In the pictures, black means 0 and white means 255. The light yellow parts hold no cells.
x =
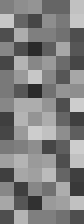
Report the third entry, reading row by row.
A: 148
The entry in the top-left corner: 127
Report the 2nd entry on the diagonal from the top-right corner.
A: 121
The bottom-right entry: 78
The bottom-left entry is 78
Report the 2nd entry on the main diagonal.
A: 101
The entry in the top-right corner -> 193
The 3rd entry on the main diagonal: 127
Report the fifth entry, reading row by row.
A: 101
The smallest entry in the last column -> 57
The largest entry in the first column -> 199
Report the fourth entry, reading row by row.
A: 101
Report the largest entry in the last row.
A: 180

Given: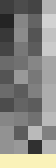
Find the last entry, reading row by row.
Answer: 179
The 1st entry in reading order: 62
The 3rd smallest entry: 56
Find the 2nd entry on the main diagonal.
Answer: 134
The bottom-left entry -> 146
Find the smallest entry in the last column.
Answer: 128
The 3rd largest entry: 194
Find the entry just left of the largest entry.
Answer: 100
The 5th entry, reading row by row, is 36
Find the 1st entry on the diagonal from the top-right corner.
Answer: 179
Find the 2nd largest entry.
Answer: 202
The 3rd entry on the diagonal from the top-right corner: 140
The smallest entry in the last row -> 48

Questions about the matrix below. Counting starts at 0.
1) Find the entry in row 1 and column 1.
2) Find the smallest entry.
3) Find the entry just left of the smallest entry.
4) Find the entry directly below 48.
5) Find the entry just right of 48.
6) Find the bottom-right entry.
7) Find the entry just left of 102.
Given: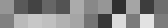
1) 186
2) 48
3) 150
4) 219
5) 165
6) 123
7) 67

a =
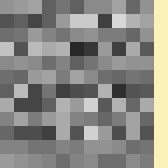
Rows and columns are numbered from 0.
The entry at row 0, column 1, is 154
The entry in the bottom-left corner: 154
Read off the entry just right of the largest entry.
178
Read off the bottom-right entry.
124
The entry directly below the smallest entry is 96
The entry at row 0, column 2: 162
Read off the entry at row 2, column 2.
154
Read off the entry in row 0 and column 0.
146
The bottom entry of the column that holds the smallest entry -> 131
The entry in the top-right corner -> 146
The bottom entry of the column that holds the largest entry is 110
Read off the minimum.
39
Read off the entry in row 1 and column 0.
83
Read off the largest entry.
215
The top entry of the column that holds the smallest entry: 96
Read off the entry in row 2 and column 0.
110
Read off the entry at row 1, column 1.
96
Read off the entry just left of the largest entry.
63
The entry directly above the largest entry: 162
